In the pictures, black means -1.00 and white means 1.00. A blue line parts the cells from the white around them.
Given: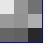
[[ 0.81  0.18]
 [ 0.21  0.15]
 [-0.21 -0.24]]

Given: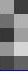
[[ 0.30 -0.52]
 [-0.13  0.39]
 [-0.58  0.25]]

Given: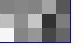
[[0.01 0.05]
 [0.49 0.11]
 [0.93 0.04]]

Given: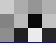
[[ 0.60  0.35]
 [ 0.03  0.46]
 [ 0.11 -0.75]]

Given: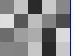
[[ 0.00  0.54]
 [ 0.75 -0.32]
 [-0.15  0.24]]

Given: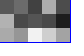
[[-0.31 -0.16]
 [ 0.40 -0.43]
 [ 0.33  0.18]]

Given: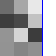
[[-0.15  0.31]
 [-0.52 -0.43]
 [ 0.16  0.67]]

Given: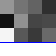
[[ 0.18 -0.09]
 [-0.86  0.14]
 [ 0.92 -0.31]]
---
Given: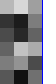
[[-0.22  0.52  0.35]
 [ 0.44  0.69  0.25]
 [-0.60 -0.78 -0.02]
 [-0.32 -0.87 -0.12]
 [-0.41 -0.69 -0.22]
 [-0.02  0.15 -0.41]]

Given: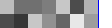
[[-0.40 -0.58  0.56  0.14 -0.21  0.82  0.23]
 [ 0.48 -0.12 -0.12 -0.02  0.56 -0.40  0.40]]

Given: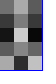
[[ 0.33 -0.65  0.51]
 [-0.29  0.05 -0.21]
 [-0.12  0.33 -0.29]
 [-0.55 -0.03 -0.55]
 [-0.84  0.60 -0.94]]

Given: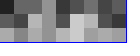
[[-0.28 -0.46  0.43  0.15 -0.37  0.59  0.43 -0.37 -0.56]
 [ 0.34  0.05  0.34  0.15  0.43  0.59  0.25  0.34  0.25]
 [-0.74 -0.20 -0.20  0.15 -0.56 -0.37 -0.12 -0.46 -0.28]]

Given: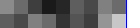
[[-0.26 -0.43  0.00 -0.16 -0.60 -0.34 -0.51  0.17  0.56]
 [ 0.09 -0.16 -0.51 -0.80 -0.70 -0.26 -0.43  0.00 -0.16]]

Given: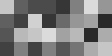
[[-0.25 -0.49  0.64 -0.58 -0.17  0.18  0.27 -0.68]
 [-0.33  0.45  0.55  0.72  0.27  0.45 -0.68  0.35]
 [ 0.55 -0.25 -0.41 -0.41 -0.58  0.00  0.72  0.18]
 [-0.49  0.00 -0.49  0.00 -0.33 -0.08  0.35  0.55]]

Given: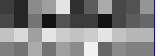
[[ 0.00 -0.09  0.33 -0.09  0.25  0.09  0.89 -0.19  0.09  0.00  0.00]
 [ 0.52  0.70  0.25  0.79  0.60  0.52  0.60  0.79  0.52  0.43  0.43]
 [-0.53 -0.70  0.09  0.25  0.79 -0.62 -0.28  0.33 -0.44 -0.36  0.17]
 [-0.44 -0.70 -0.09 -0.86 -0.36 -0.53 -0.53 -0.86 -0.44 -0.28 -0.19]]

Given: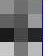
[[ 0.56 -0.06  0.46]
 [-0.24 -0.34  0.21]
 [ 0.12 -0.14  0.02]
 [-0.80 -0.44 -0.71]]

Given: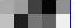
[[ 0.51 -0.76 -0.07 -0.23  0.88]
 [ 0.33  0.23 -0.50 -0.95  0.13]]
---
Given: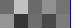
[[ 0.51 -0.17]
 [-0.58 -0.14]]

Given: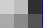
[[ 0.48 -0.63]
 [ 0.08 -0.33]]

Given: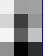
[[ 0.25  0.26]
 [-0.51  0.18]]

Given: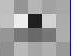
[[ 0.16  0.42]
 [ 0.86 -0.76]]

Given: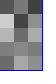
[[-0.05 -0.50]
 [-0.47  0.12]]

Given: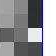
[[ 0.06 -0.64]
 [-0.05 -0.63]]

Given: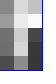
[[0.70 0.52]
 [0.85 0.96]]
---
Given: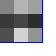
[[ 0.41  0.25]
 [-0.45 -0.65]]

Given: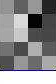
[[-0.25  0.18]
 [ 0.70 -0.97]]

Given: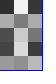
[[ 0.89 -0.57]
 [-0.03  0.34]]

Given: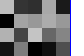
[[-0.59 -0.63]
 [ 0.28  0.19]]

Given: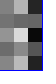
[[ 0.41 -0.71]
 [-0.18 -0.20]]

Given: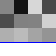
[[-0.85  0.69]
 [ 0.01  0.02]]
